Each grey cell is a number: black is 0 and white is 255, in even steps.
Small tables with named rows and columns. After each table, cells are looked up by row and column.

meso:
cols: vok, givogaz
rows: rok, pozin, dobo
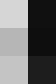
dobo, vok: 196
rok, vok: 214
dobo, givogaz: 29
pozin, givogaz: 14
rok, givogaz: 16
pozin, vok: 182

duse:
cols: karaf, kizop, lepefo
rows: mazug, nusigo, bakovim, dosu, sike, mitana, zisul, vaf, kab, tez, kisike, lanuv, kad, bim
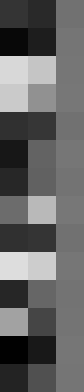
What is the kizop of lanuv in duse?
69
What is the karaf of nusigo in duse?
8
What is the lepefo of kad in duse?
118
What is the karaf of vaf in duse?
108
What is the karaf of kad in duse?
1
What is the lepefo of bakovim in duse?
118
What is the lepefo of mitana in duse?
118
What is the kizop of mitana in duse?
99
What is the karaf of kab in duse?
48

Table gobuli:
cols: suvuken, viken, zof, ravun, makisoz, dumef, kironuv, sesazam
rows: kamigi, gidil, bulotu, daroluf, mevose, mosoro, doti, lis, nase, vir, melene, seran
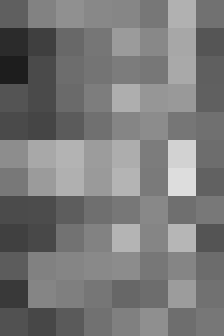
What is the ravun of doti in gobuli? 154
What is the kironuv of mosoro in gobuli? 210
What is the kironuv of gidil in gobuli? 167
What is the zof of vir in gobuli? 133
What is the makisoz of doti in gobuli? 180
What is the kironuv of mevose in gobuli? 118
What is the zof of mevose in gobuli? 91
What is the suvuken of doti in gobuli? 120
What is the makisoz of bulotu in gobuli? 124
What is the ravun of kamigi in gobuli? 136
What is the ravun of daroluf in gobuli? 125
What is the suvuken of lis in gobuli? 75
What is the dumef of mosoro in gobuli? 124
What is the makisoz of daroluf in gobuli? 174
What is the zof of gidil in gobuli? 104
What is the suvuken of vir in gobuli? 92

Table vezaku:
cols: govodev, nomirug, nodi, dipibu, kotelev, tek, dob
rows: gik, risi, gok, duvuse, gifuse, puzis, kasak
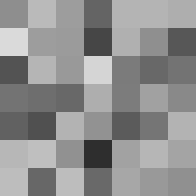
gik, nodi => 157
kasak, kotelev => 167
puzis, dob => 164
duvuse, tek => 161
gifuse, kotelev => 91
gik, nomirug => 186
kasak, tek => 153
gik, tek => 180
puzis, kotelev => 162
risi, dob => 87
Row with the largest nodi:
kasak

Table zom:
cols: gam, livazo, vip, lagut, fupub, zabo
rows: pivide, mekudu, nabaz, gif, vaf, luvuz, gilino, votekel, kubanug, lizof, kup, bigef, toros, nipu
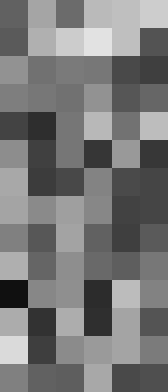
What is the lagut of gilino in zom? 131
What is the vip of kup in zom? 143
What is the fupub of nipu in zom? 73
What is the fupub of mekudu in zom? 191
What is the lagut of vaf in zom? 184
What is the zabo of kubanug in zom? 90
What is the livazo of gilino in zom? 60
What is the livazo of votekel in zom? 138
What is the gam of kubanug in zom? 128

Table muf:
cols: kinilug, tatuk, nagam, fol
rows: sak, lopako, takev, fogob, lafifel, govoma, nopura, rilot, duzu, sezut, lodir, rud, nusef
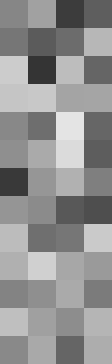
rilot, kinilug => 149
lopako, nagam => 108
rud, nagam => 141
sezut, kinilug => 176
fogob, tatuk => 200
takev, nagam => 189
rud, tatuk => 160
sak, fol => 94
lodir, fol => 123
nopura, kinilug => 57

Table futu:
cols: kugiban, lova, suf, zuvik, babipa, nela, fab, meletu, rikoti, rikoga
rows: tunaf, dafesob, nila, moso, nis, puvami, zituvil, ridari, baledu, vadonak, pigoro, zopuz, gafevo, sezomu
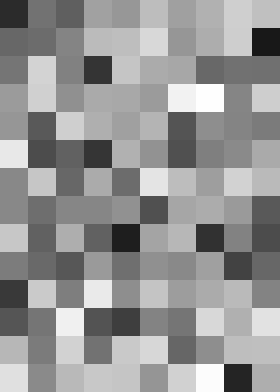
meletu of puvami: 127
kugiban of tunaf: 43
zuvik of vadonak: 154
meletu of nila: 104
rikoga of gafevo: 191
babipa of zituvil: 108
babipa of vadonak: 111
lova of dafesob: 108
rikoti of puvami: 138
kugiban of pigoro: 57
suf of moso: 144
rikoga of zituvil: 186
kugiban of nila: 117

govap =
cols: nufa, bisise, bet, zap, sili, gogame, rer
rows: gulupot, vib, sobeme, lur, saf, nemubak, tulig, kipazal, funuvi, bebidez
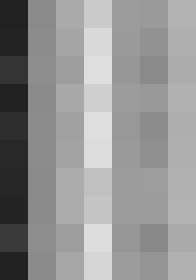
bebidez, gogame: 149
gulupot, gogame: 154
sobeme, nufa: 52
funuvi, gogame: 136
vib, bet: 165
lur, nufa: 33
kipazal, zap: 197
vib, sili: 155
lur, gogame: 152
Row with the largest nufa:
funuvi

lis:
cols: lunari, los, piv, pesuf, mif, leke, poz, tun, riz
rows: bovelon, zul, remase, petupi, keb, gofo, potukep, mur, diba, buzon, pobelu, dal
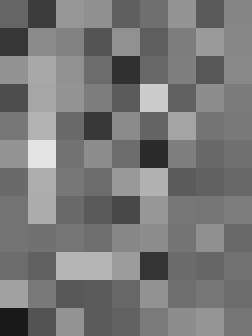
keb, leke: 100
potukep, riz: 103
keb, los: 178
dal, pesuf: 91
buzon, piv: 180
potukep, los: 173
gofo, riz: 113
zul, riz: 135
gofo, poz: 127

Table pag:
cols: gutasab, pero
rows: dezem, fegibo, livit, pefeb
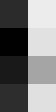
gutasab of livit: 25
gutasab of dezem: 43
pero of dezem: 236
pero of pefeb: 224
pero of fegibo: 225
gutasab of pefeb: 45
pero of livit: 165
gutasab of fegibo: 1

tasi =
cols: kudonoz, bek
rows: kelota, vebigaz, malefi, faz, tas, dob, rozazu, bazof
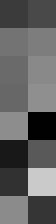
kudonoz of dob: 24
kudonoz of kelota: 59
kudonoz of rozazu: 49
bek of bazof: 53
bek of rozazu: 202
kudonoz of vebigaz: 115
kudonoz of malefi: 106
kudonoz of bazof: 139
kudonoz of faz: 103

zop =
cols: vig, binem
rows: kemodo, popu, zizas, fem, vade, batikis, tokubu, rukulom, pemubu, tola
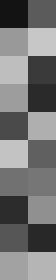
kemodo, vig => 19
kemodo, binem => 91
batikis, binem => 96
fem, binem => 42
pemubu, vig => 86
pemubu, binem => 40
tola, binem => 181
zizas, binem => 58
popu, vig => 153
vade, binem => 175
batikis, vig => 195
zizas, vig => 190
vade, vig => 74
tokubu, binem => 118
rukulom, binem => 144
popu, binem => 199
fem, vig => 157
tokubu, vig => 113
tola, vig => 162
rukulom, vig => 44

